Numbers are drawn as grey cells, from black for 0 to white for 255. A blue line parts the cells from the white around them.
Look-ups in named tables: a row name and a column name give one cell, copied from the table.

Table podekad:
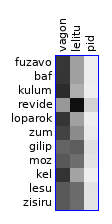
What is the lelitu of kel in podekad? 163
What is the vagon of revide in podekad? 152
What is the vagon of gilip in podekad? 99
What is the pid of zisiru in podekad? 227
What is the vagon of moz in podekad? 88
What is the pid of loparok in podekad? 238
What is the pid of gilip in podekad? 224
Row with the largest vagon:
revide

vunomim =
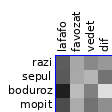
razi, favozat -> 167
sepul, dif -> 115
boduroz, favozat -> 188
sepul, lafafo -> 89
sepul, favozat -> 168
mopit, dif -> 143
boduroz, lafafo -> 31

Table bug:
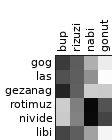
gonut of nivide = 68
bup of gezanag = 36
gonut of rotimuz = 83
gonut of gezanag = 202
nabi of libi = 161
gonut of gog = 236
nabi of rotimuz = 8
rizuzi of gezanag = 96
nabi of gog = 175
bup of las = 81
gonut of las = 252
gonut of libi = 245

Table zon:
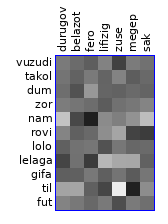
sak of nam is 189
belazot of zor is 117
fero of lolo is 118
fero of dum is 152
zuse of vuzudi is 65
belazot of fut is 120
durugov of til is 163
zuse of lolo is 119
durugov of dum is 110
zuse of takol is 131

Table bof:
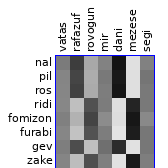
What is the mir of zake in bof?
127
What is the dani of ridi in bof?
223
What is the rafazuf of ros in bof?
65
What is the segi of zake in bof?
126
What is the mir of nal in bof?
130
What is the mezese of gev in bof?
225
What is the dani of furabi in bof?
228
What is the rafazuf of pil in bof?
69
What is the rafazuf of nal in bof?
61
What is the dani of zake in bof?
225
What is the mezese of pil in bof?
223
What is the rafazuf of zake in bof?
189
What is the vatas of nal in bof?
123
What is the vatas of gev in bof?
126

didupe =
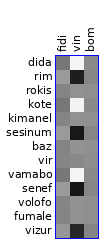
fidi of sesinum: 154
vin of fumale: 146
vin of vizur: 39
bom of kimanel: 144
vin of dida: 245
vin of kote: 243
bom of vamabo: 137
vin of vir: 137
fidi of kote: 119
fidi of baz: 132
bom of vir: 142
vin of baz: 147
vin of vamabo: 244
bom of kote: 138
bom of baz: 144
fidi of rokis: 132
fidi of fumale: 132
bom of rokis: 143
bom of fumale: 143
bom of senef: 134

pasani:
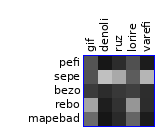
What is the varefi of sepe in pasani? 181
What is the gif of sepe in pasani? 82
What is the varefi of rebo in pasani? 44
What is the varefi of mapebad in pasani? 28
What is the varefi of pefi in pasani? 28
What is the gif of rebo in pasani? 164
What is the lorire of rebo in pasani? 150
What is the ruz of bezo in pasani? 56
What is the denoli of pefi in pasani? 23
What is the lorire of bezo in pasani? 63
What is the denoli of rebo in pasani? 30
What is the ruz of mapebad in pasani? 42
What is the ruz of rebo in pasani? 50
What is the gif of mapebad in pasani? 107
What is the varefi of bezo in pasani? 45
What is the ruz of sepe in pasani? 169
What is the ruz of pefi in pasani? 44
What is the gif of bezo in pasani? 59
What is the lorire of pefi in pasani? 80

